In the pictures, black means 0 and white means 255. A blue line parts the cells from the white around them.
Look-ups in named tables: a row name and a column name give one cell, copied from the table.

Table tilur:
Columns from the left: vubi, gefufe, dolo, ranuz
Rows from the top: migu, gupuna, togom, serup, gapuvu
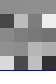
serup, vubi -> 144
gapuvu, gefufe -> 74
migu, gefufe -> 142
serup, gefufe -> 141
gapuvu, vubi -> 217
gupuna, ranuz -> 237
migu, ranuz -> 143
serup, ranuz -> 172
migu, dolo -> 143
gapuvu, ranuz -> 49
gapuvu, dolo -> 191
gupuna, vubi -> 71
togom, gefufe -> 126
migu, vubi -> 142
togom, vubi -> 137
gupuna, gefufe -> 188
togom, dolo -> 121
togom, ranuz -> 115

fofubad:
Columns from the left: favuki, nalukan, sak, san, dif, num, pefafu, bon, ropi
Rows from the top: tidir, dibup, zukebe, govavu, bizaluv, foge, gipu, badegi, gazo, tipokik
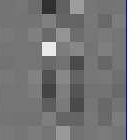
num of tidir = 157
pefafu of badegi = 117
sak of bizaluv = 117
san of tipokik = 117
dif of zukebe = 147
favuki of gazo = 116
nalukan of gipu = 117
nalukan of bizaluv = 118
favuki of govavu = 117
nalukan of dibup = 116
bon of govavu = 127

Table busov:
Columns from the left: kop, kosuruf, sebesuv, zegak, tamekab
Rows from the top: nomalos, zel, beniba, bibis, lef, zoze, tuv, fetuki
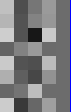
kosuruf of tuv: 116
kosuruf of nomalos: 78
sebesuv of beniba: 23
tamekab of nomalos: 108
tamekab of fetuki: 108
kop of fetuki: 204
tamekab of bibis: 108
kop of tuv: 103
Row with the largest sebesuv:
tuv

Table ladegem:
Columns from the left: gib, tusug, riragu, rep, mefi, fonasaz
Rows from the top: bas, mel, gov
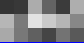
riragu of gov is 96
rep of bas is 99
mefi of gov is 115
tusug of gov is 120
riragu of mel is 227
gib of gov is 169
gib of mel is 182
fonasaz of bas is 174
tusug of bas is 56
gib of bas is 52
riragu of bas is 172
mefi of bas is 59
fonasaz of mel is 135
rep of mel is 202
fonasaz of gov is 89
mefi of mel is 181
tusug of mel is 122
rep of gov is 69

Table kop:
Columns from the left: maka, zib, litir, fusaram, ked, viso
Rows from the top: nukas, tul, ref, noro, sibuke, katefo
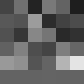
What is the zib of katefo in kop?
99
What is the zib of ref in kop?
54
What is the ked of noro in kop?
126
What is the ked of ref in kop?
41
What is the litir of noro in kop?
78
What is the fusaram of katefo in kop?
100
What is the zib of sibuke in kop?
144
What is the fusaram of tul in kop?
44
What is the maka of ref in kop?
81
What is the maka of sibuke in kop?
153
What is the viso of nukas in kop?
30

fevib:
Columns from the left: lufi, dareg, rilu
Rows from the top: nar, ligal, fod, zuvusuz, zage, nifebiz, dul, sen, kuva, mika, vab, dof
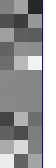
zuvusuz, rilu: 141
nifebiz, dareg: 135
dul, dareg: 135
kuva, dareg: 180
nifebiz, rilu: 134
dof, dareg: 99
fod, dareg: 94
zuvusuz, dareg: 143
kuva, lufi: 68
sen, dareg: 135
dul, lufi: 135
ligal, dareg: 61
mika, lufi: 97
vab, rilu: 127

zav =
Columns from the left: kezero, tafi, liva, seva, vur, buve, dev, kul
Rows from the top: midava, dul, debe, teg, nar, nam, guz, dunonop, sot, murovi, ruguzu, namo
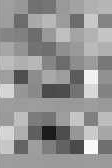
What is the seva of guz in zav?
74
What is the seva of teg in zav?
111
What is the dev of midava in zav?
176
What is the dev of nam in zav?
241
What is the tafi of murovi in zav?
175
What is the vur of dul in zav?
156
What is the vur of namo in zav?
154
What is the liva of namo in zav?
156
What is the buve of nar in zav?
140
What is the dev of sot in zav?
129
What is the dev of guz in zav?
216
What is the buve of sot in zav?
197
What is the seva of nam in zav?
169
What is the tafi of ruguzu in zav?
100
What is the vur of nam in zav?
157
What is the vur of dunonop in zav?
153
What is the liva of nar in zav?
183

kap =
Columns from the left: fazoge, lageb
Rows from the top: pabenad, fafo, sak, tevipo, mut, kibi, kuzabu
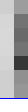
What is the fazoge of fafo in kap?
214
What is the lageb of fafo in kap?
115
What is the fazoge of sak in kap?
216
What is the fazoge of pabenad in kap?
207
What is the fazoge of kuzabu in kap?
207
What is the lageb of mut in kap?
55
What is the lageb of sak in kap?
106
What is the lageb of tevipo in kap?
115
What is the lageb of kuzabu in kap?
150
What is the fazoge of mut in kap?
212
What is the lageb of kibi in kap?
144
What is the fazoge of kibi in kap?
207
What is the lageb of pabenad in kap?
157
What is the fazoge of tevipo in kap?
215

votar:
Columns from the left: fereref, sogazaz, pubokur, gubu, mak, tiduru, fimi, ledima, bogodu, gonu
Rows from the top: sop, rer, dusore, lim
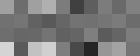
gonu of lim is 117
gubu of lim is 208
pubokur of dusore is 104
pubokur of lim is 194
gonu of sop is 129
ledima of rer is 117
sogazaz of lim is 90
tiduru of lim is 73
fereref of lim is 212
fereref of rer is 113
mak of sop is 124
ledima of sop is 124
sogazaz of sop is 109
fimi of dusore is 127
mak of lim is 126
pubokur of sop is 160

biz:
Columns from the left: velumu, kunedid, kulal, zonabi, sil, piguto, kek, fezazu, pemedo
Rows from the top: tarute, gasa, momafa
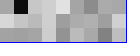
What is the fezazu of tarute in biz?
171
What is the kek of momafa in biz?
169
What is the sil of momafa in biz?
147
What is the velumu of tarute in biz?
167
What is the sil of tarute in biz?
225
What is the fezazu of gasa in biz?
159
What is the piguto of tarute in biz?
165
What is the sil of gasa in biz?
158
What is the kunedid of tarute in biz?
12
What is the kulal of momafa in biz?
165
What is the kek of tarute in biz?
140
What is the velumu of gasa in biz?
215
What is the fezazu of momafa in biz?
130
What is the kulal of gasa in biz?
186
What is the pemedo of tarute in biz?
168
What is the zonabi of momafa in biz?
205

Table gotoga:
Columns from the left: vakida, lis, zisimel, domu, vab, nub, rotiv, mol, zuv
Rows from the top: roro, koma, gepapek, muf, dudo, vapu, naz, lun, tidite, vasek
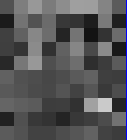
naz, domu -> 72
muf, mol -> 139
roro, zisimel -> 152
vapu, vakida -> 97
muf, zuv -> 25
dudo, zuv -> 91
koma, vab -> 56
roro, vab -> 141
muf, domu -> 49
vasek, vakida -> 91
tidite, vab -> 36
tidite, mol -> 76
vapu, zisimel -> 77
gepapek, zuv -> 108
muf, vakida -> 63
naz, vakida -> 89
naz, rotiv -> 86
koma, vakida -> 27
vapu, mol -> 63
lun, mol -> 202
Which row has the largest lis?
roro

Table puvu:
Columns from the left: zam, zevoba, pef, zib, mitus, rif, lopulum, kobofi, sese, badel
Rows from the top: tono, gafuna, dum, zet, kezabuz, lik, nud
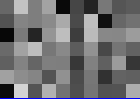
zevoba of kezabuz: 131
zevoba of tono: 194
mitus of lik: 145
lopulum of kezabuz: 129
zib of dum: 149
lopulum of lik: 119
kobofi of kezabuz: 96
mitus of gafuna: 170
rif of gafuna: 74
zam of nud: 11
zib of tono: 163
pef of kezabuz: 101
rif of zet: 92
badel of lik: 96

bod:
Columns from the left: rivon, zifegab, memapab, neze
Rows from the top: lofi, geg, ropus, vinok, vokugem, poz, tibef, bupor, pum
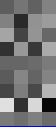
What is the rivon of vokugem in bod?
102
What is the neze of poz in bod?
132
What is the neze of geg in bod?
156
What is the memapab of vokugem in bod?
107
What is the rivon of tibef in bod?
69
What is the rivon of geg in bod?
129
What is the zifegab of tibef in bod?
126
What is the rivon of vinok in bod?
49
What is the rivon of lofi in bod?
94
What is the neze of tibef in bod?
181
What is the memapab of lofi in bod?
97
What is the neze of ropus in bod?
103
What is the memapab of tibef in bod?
73
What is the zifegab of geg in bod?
41
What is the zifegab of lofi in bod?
117

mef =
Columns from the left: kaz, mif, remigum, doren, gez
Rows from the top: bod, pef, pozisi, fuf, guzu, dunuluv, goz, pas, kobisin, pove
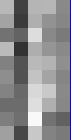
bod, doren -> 182
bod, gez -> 137
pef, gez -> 134
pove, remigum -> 200
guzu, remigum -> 185
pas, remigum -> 222
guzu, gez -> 143
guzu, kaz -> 129
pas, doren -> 175
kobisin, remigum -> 249
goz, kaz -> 131
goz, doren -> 201
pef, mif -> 59
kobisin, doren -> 114
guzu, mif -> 82
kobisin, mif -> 111
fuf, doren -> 149
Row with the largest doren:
goz

